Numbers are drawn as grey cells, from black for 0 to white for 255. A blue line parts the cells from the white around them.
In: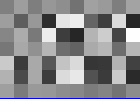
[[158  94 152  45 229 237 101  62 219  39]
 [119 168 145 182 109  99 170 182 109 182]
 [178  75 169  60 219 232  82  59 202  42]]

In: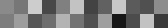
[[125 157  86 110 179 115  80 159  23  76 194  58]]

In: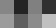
[[156  95 139 192]]

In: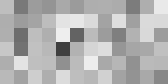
[[174 156 164 189 227 231 218 163 223 160 218 217]
 [199 114 193 184  63 178 213 221 150 166 168 192]
 [185 162 206 174 219 190 183 209 163 147 169 136]]

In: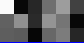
[[ 97 144  42 148 117   8]]

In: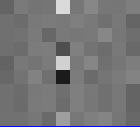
[[112 108 121 123 121 127 121 112 120 101]
 [111 108 124 125  79 128 115 109 121 105]
 [104 115 130 112  27 124 107 117 123 131]
 [112 107 122 123 108 127 119 112 120 100]]

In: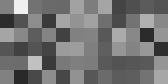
[[ 44  82 142  58 166 147 161 111  74 115 176 136]
 [ 85  65  84  68 155 157 127  95 150 131 152  46]
 [129  41  73 141  71 146  87 107  92  94 115 167]]

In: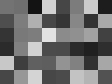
[[ 78 125 176  71  53 135  51 169]
 [ 43 129 210  75  74  42  32  46]
 [ 71 151 212  71  75 195 180  82]]

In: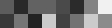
[[ 56 117  34 202  65 114 203 139]]
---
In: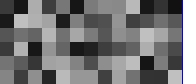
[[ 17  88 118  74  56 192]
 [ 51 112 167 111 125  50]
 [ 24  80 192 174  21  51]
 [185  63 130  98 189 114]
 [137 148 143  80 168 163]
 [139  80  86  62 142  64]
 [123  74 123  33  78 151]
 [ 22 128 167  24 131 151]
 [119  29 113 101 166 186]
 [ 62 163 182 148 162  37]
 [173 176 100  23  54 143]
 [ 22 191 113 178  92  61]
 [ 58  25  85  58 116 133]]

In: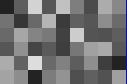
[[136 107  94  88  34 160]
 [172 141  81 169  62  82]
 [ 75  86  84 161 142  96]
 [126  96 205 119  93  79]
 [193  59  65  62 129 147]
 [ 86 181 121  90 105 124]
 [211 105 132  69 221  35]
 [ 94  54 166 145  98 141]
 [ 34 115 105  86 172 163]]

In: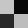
[[  9 189]
 [198  41]]

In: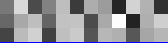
[[ 49 207 182]
 [178 175 166]
 [211  35  87]
 [ 37 253 176]
 [156 169 183]
 [173  76  85]
 [ 59 195 202]
 [190 194 191]
 [130 100  65]
 [ 75 190 209]
 [217 168 187]
 [120 103  68]]

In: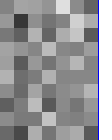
[[ 99 172  90 157 132 135 181 152 139  89]
 [139 208 197 129 182 135 148 118 128 171]
 [223 131 173 135 147 134 139 138 132 158]
 [148 116 101 187 116 177 119  89 195 117]
 [161 143 179 134 152 124 164 188 122 174]
 [164  55  96 148  91 110 106 125 122  73]
 [131 152 120 163 159 178 140  95 140 105]]

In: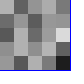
[[121 148 218  96  29]
 [172 151 156 181 122]
 [148  92 106 143 176]
 [ 97 150 177 177  88]
 [178 108  88 143 152]]
